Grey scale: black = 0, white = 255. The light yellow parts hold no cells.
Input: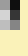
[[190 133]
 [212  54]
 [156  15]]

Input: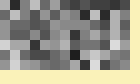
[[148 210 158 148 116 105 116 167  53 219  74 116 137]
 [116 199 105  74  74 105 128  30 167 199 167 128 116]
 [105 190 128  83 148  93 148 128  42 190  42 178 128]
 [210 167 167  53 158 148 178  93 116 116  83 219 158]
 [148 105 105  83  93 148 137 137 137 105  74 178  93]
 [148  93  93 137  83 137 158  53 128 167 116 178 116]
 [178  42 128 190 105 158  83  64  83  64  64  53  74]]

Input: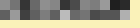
[[ 96 154  64  96 125  96 187 105 116  75  85  85 176]
 [143 116  53 105 143 134  53  75 134 125 154  31  42]]

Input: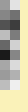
[[189 239]
 [155 227]
 [167 218]
 [103 209]
 [155 177]
 [ 26 134]
 [189 124]
 [134 113]
 [ 82  61]]

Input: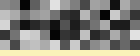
[[192 171 115 151 162 115  52  40 183 104   5 202 127  52]
 [139 127   5  95 151 225 162 127  72 162 151  17 171 127]
 [ 52 115 213 202 127   5  52  40 192  40  62 171 104 225]
 [213  83  17  40  62  17  83  28  72 115 171  28  28 115]
 [183  72 183 192 171 213  83 202  83 139 162  72 104  62]]

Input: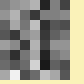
[[167 241  77 107 191 167  86]
 [148 179 107  56 128 128 138]
 [ 97 167 118 191  47  86  77]
 [128 148 158 179  35 128  66]
 [158 138  56 179  66 148 148]
 [107  86 107 210  25  97  77]
 [ 86  56 138 158  56  97 118]
 [ 97  47 118 167  35 118 138]]
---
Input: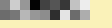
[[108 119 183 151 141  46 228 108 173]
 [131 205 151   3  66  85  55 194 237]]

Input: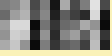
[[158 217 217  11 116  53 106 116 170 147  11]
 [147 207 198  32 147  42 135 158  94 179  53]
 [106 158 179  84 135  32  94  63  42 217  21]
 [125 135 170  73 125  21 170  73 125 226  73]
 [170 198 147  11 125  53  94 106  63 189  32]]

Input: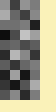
[[ 13  75 194 159]
 [147  63 147 124]
 [ 42 182 136  53]
 [112 112 124  31]
 [ 93  53 103 124]
 [ 53  22  84 171]
 [ 93 103  75  93]
 [171 103  63 136]
 [ 84 136  42 124]
 [ 31 159  22 112]]

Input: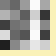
[[ 31 136 188 230 207]
 [125 103 155 250 167]
 [ 62 114 125 241 136]
 [179 145  94 207  53]
 [219 103  84 250  62]]

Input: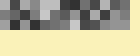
[[180  72 170 137 190 190  62  50 113  72 180  91 113]
 [160  50 148  50 102 113 125 199  72  82 137 148 148]
 [125 102  62 125 199 113  91 148  62 170  62 148 125]]

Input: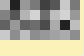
[[201 141 190 141 152 162 171 141]
 [130  86 180 211 109 190 211 152]
 [180  33 152 121  64  86 201 121]
 [ 98 152  98 109  75 171  33 190]]

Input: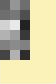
[[129 139 129]
 [100 149 110]
 [110 119  79]
 [178 158  56]
 [ 68 178  45]
 [210 233  34]]
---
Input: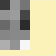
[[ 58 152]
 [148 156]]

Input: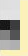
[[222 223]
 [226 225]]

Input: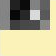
[[133  33]
 [132   8]]

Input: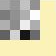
[[167 151]
 [124 145]]

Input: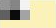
[[149 133]
 [ 96  11]]

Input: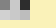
[[130 201]
 [209 201]]
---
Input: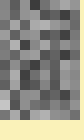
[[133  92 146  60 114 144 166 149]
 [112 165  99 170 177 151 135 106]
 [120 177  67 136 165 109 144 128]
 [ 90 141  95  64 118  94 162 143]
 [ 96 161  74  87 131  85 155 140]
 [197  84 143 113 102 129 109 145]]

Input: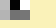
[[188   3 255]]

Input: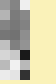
[[155 132 239]
 [132 120 130]
 [192 128 147]
 [186 241 185]]

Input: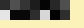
[[44 80 52 28  4 39 79]]

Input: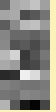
[[103 168 178 195 160]
 [ 93 139 185 192 156]
 [137  83  90  74  98]
 [169 157  64  72 107]
 [130 122 116 115 121]
 [179  87  23   4  69]]

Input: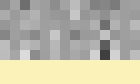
[[141 164 110 163 158 141 163 188 159 129 134 123 158 161]
 [151 159 177 173 159 161 154 161 158 176 111 178 159 185]
 [189 156 187 178 160 183 155 174 167 178  93 188 158 157]]

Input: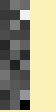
[[ 66 118 106]
 [ 68 127  56]
 [ 38 122  96]
 [ 91  33 118]
 [ 99  87  80]
 [ 64  96   3]]

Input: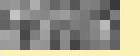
[[146 152 130 173 130 101 121  86 129 125  98  57]
 [ 99 118  83  99 166 113 108 124 119 136 185  80]
 [154 155  89 152 147  79 137  67 107 120 128  98]]

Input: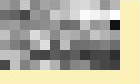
[[161 141 198 133 164 158 184 212 218 202 148 182]
 [151 156 131 135 142 153 108 114 195 149 159  18]
 [151 127 105 166 221  88 189 110 113 118 128 109]
 [ 72 193 129 155 212 177 103 132 139  84  71  63]]
